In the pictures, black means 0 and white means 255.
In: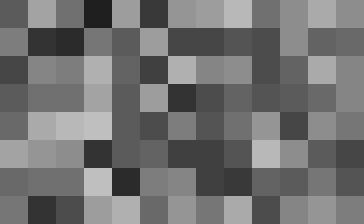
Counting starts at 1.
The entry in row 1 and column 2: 163
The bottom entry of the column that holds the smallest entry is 157
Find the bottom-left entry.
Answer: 118
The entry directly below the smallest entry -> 118
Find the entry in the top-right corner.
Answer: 141
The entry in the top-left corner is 91
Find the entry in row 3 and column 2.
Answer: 133
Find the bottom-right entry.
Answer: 125
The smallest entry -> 31
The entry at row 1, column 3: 112
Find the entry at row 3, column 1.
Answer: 70
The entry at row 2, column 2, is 51
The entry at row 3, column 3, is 125
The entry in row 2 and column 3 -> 43

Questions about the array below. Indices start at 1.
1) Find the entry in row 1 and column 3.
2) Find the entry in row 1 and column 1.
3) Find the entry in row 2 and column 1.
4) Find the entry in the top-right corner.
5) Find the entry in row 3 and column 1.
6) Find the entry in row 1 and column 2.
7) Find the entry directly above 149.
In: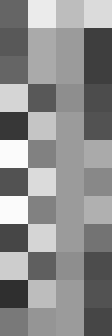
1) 189
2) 101
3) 88
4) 219
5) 101
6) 235
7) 189

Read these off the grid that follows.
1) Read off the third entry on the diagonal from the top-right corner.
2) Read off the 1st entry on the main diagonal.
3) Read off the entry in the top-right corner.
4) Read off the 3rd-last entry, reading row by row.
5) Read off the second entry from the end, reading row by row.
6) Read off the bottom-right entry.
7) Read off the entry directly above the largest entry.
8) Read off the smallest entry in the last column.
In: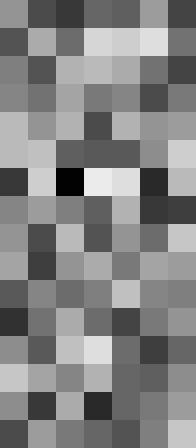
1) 171
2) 148
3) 68
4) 83
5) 127
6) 198
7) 89
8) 62

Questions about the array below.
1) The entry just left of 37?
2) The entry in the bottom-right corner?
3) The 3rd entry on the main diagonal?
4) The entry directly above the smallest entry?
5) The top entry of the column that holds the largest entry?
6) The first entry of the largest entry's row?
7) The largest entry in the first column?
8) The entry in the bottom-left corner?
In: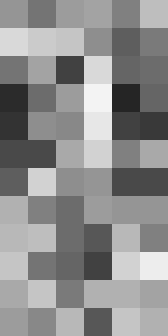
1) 243
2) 177
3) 65
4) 101
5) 163
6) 43
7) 217
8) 156

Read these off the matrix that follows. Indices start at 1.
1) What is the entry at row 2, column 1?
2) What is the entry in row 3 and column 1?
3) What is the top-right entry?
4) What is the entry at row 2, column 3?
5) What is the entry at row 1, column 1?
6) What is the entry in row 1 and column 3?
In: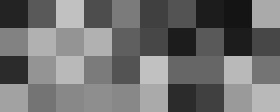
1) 130
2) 43
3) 170
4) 148
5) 35
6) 193

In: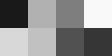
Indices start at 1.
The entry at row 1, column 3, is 126
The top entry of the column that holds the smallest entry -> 25
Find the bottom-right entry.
54

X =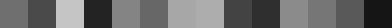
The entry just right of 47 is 139
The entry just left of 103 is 132

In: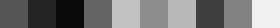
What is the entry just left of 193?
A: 100
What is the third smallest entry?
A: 63
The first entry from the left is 84

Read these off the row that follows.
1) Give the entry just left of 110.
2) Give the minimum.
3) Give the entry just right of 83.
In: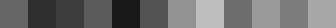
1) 190
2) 24
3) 146

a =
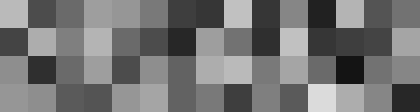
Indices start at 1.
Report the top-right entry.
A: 114
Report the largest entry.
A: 219
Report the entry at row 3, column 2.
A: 47
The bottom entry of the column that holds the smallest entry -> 173
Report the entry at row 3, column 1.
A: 142
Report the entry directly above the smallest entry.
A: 62
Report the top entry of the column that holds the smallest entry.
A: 180
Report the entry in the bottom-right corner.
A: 39
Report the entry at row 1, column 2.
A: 76
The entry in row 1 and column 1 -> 186
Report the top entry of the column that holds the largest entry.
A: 33
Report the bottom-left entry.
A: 150
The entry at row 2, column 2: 173
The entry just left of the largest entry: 90
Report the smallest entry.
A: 20
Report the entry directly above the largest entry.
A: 106
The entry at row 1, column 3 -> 106

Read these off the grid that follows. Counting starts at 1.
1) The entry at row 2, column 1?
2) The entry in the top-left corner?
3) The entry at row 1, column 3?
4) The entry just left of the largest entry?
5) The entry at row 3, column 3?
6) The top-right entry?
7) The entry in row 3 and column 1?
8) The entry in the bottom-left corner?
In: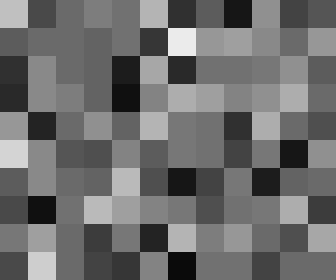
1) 92
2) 192
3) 106
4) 54
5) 106
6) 85
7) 48
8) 73

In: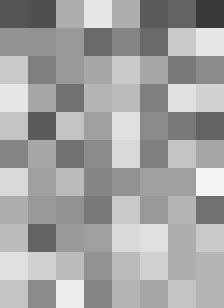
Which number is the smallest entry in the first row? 57
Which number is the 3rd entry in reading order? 174
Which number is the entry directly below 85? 146
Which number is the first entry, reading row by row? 85
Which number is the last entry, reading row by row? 181
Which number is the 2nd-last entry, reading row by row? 195
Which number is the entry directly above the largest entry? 167
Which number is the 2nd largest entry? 236
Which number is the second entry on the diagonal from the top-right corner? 201
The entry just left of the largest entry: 159
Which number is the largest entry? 244
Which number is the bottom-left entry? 195
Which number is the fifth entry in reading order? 174
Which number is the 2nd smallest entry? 79
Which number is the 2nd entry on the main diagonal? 146
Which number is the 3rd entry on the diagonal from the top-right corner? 167
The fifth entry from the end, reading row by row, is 133
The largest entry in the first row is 230

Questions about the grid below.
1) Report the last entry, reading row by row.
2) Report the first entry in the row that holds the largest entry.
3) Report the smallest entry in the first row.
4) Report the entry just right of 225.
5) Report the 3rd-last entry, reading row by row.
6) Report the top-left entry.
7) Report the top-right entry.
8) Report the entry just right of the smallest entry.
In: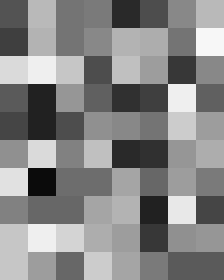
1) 90
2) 63
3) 41
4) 11
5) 122
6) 83
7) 185
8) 109

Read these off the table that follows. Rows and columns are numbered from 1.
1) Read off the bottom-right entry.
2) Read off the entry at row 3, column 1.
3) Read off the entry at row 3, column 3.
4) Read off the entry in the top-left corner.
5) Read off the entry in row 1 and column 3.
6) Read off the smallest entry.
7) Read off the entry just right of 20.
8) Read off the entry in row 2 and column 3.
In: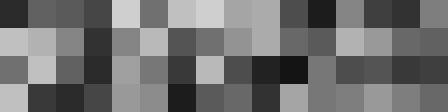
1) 104
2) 112
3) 97
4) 42
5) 90
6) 20
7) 119
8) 132
